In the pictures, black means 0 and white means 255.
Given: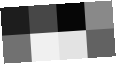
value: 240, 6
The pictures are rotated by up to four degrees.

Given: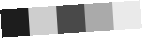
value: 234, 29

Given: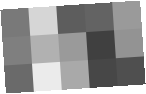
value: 235, 64

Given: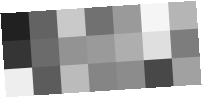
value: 245, 33

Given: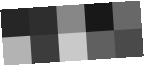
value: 201, 24

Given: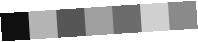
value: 208, 16

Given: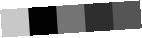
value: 200, 2

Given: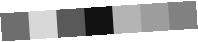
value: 216, 18

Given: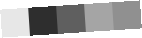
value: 231, 46

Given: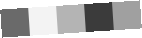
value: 243, 59
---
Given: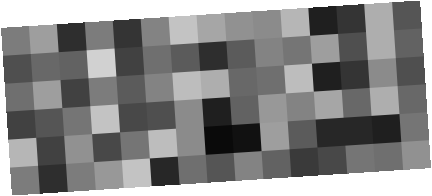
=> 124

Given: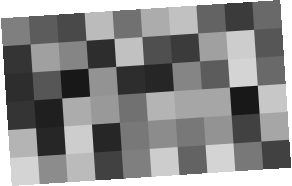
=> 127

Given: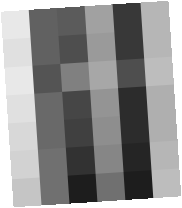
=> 232

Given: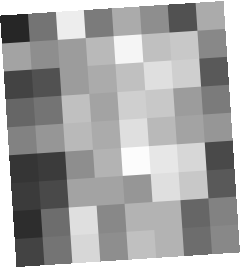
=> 38

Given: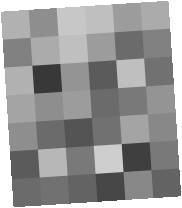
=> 177
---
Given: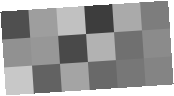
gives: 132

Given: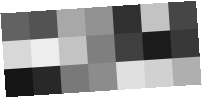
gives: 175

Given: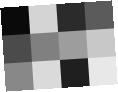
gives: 232

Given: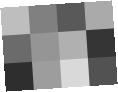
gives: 82

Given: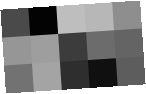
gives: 93

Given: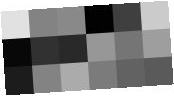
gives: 90

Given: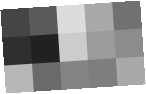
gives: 169
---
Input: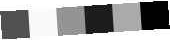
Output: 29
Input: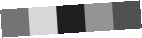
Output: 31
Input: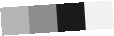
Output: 141
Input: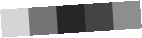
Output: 38
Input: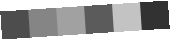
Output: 91
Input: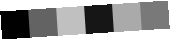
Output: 22
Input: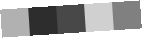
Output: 72
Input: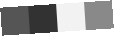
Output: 50
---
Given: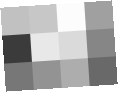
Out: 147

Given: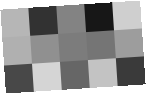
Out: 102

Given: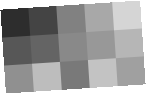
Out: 121

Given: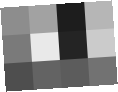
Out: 99

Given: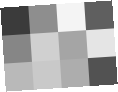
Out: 201

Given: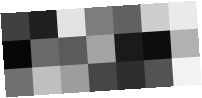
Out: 46
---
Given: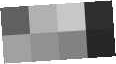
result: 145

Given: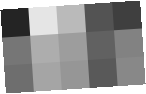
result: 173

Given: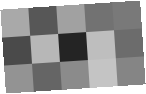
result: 183

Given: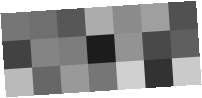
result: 132

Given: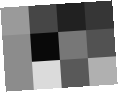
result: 9

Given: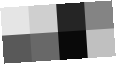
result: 104

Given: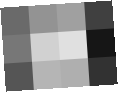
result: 209

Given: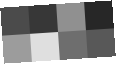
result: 223

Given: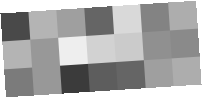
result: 152
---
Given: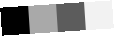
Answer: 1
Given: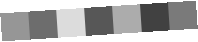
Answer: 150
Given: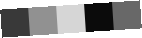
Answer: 57
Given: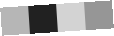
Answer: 182
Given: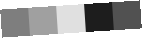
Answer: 126
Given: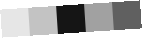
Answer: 230
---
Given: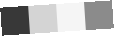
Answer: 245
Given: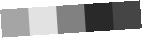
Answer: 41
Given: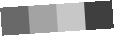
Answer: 199
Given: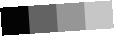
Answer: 150
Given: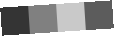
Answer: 201
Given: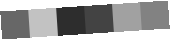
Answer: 161
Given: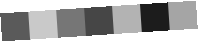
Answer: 28
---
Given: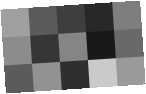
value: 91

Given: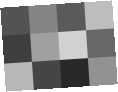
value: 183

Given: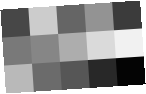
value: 185

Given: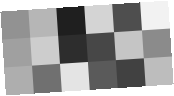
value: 174

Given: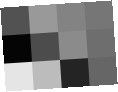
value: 229

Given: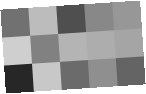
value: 39

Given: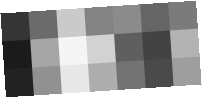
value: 34

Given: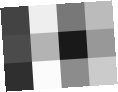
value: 47
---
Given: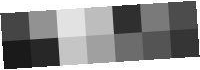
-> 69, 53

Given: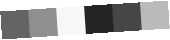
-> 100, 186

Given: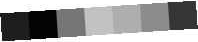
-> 30, 54

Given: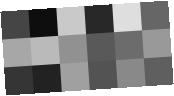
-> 69, 95

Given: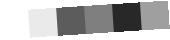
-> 255, 159

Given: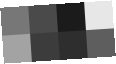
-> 119, 94

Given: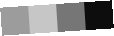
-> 156, 13
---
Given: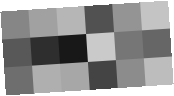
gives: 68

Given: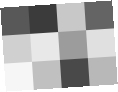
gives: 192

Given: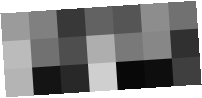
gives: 8

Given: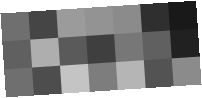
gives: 181

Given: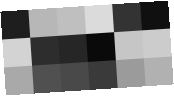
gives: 58

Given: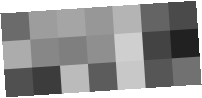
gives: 200
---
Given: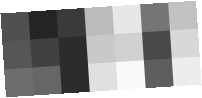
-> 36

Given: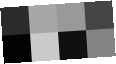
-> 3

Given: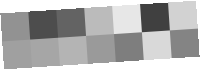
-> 64

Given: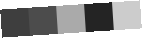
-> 36

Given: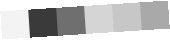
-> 58

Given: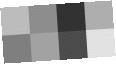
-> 50
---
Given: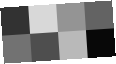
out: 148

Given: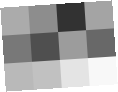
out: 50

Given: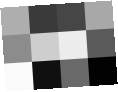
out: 70

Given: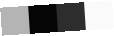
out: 45

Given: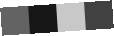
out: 200

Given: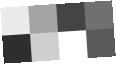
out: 68

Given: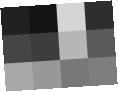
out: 212

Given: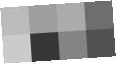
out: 171
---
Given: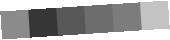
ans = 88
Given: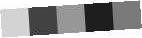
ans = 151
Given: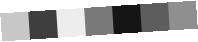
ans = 237
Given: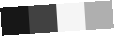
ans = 245
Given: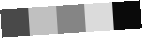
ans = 133
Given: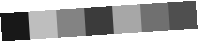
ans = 131
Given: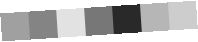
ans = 226
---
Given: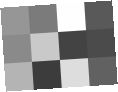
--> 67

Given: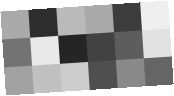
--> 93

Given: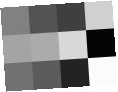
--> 216

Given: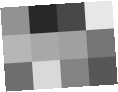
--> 160

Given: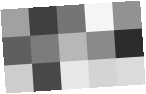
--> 138

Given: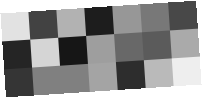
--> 91

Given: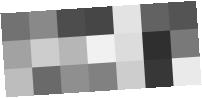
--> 47
